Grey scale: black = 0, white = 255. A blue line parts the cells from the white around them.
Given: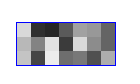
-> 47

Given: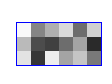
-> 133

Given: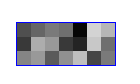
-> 102

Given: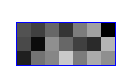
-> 64

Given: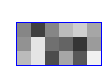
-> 64

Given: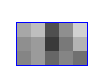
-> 190

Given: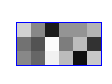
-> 136
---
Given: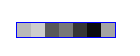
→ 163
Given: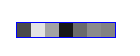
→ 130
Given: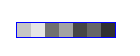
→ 48
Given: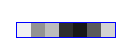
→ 210
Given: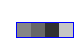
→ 197
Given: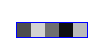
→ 186
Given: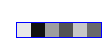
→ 106
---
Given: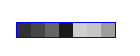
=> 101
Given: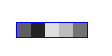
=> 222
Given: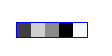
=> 139
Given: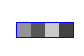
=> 201
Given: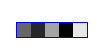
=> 164
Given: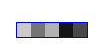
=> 178
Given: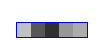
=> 48
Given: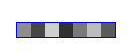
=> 207
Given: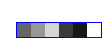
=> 213
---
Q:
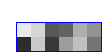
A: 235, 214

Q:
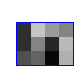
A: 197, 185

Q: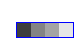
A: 230, 164

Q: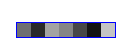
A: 196, 163

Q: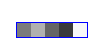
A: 248, 176

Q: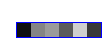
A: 207, 155

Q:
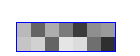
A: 229, 220

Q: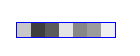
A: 240, 228
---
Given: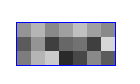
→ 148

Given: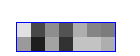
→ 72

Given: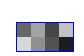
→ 163

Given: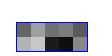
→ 159

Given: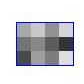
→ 136

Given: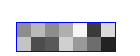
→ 185
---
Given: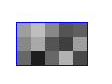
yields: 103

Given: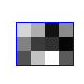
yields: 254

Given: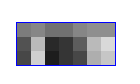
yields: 29

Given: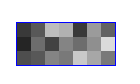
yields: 132

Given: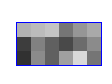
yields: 96

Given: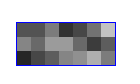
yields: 93

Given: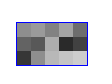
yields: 184

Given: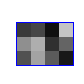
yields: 91

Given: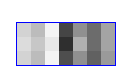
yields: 244

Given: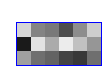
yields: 99
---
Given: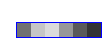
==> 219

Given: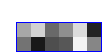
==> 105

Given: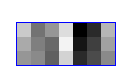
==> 150

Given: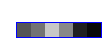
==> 199

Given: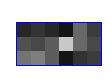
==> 39

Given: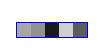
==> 25

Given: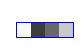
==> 104

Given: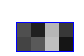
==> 182

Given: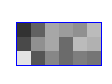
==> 167
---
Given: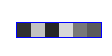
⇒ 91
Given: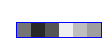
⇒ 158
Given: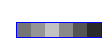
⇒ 42
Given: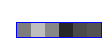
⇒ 83
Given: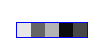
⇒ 72
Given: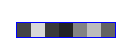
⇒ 99
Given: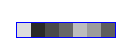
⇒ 94
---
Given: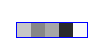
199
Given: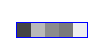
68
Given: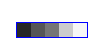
40
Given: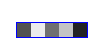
82
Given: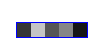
53
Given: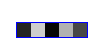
36
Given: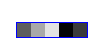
93
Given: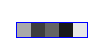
169
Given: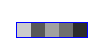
204
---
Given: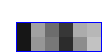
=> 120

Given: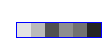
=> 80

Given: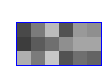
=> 199

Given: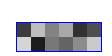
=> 120

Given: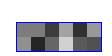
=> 102

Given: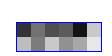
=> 201
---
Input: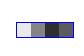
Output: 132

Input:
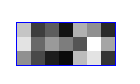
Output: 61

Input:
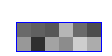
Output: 96

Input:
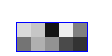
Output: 198

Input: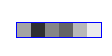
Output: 48

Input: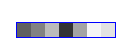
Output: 130

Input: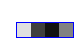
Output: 63
